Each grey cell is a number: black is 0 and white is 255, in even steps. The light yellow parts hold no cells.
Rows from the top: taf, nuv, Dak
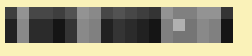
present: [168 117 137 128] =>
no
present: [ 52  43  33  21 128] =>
yes

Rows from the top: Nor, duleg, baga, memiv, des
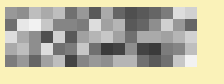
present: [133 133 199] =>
no
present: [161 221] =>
no

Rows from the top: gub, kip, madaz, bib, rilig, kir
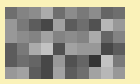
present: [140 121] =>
yes
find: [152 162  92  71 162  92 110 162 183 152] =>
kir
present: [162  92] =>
yes
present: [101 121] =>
no
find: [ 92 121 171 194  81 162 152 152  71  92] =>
bib

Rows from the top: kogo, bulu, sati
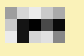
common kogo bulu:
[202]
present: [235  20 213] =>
yes
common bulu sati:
[20]
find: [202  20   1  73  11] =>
bulu
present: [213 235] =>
yes

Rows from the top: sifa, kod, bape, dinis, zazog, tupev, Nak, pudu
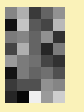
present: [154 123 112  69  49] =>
yes
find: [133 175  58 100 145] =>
sifa
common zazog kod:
[69]
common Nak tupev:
[80]
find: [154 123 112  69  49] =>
zazog
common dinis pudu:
[38]

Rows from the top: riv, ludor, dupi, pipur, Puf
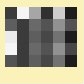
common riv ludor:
[59]
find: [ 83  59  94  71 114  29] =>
Puf
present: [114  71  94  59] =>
no
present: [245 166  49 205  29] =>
yes
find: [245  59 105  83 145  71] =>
pipur
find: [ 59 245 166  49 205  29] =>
riv

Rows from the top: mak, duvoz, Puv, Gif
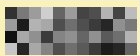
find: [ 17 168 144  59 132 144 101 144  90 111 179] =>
Puv
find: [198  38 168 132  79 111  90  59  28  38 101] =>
Gif
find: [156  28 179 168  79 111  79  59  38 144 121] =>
duvoz

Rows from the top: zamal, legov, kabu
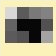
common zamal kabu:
[91]
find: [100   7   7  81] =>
legov
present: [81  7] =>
yes
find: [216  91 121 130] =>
zamal
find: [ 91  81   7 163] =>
kabu

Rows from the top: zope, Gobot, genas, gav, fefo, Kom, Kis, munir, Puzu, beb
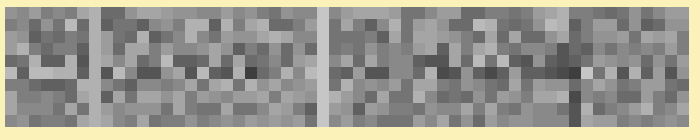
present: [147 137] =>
yes
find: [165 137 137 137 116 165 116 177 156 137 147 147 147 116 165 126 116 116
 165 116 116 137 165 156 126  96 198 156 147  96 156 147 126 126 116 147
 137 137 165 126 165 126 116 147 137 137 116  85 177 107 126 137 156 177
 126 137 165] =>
Puzu

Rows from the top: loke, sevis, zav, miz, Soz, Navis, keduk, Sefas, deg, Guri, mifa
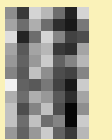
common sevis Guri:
[109]
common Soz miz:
[183]
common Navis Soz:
[132]
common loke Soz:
[183]
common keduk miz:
[89]

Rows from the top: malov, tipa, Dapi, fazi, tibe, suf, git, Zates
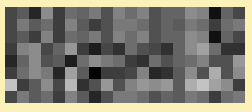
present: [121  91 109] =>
yes
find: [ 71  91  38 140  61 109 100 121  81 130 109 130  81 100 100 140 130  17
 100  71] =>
malov
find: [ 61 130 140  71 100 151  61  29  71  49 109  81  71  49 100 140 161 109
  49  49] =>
fazi
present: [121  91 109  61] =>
yes

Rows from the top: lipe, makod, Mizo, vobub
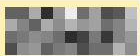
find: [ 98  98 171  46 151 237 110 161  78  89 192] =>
lipe
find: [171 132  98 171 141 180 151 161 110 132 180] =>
makod
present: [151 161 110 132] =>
yes
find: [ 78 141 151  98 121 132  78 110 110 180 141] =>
vobub

